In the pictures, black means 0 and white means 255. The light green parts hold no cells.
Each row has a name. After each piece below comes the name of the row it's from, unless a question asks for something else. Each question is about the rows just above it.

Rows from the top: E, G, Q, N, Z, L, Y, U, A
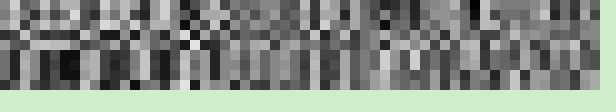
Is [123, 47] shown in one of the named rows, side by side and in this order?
yes
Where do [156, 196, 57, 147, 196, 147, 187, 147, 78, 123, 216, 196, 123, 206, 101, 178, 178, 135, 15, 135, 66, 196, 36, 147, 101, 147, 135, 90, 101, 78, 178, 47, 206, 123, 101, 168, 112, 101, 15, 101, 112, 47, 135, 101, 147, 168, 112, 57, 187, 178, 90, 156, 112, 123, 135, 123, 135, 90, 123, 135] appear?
Q
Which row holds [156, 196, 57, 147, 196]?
Q
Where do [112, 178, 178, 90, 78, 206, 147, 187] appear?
E
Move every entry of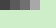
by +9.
[75, 99, 121, 177]

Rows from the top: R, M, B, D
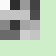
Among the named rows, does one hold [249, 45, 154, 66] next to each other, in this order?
yes
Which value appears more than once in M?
[196]
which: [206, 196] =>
D
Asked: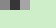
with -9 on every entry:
[126, 45, 156]
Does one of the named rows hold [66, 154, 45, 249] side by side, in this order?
no

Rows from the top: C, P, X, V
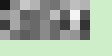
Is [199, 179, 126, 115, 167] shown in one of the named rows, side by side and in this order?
no
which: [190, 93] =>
P
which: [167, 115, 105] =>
X
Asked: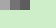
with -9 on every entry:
[158, 106, 84]
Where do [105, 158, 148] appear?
V
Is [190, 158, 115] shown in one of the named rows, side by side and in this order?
no
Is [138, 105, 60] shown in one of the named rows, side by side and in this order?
yes

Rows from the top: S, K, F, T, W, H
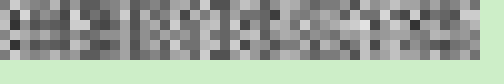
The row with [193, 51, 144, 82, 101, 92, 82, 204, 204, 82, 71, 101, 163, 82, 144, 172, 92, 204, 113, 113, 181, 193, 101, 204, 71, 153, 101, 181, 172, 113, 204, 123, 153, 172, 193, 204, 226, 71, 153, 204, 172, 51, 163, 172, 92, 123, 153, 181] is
F
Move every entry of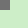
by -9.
[104]
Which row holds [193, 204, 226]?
F

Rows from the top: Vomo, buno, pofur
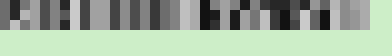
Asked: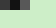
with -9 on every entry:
[48, 9, 79]
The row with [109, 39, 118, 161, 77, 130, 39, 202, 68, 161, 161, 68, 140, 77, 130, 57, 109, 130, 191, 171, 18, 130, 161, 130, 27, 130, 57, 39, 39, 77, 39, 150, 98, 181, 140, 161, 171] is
Vomo

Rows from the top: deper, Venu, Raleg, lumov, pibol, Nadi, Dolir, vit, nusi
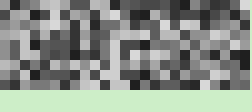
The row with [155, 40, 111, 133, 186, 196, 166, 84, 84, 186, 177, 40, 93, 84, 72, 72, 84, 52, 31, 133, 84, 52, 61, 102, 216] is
deper
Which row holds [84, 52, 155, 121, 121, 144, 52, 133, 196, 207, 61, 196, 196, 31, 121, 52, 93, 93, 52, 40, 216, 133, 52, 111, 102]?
nusi
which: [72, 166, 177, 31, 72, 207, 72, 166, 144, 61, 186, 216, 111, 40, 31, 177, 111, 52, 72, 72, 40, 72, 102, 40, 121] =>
Venu
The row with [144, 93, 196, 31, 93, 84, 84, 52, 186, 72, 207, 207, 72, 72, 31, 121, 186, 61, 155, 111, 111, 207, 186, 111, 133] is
vit
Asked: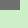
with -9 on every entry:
[102, 102]
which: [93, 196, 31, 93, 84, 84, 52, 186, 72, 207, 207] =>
vit

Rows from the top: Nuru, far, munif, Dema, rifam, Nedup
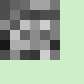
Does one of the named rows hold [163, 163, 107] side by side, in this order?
no
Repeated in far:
[77]
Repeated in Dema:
[98]
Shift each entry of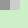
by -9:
[142, 196]
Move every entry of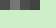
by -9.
[68, 109, 68, 57]
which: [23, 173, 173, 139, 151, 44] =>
rifam

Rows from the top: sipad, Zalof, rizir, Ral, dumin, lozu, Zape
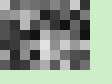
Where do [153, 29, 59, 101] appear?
Zalof
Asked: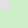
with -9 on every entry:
[216]

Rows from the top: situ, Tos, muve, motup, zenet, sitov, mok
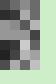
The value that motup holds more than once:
[151]
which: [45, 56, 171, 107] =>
Tos
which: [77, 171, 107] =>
mok
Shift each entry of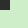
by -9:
[36]
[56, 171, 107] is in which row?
Tos

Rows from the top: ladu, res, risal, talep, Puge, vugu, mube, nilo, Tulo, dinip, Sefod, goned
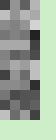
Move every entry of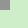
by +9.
[157]
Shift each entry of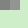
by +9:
[139, 157]
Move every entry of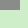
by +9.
[148, 148]

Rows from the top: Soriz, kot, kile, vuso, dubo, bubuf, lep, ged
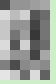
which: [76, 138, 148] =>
lep
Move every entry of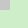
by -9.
[190]

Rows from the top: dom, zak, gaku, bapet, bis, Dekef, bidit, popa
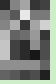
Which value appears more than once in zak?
[121]
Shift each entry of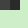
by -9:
[56, 33]
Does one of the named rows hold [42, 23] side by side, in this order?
yes
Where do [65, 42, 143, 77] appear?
bis
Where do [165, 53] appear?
dom
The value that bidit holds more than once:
[143]
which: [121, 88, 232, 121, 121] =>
zak

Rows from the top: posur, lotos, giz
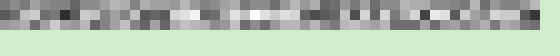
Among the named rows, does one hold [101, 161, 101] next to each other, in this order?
yes
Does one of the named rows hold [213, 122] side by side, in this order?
yes
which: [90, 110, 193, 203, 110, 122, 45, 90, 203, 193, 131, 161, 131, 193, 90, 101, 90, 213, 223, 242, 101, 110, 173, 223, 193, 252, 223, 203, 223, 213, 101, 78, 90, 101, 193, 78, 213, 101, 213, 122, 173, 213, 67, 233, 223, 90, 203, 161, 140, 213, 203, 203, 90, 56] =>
lotos
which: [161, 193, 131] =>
giz
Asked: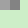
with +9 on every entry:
[170, 140]
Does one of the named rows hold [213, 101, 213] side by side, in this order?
yes

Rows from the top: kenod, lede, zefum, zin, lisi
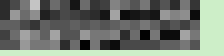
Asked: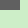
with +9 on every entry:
[105, 105]
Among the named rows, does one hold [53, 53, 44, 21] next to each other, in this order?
no
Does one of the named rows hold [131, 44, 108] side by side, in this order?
yes
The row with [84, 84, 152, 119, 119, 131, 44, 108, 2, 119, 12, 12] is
zin
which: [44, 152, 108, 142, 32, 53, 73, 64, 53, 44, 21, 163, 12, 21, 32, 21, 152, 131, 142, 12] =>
lede

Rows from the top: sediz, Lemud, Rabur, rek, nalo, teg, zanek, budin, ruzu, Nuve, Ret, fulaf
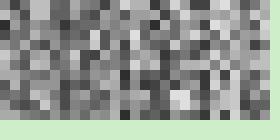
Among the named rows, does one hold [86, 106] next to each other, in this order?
yes
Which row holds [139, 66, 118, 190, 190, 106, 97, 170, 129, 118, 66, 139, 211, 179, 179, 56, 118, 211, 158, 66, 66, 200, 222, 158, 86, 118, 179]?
sediz
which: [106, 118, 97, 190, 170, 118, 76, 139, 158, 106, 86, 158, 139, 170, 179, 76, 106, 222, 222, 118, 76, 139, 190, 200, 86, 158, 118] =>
Nuve
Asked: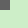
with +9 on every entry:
[106]

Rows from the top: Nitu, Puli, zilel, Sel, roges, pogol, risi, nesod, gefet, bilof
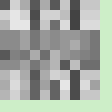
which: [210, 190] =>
Puli
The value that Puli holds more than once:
[210]
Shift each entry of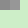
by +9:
[148, 160]
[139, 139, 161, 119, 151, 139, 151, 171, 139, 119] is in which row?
roges

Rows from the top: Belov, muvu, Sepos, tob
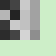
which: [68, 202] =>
Belov
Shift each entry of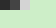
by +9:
[53, 77, 221]
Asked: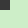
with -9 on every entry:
[47]

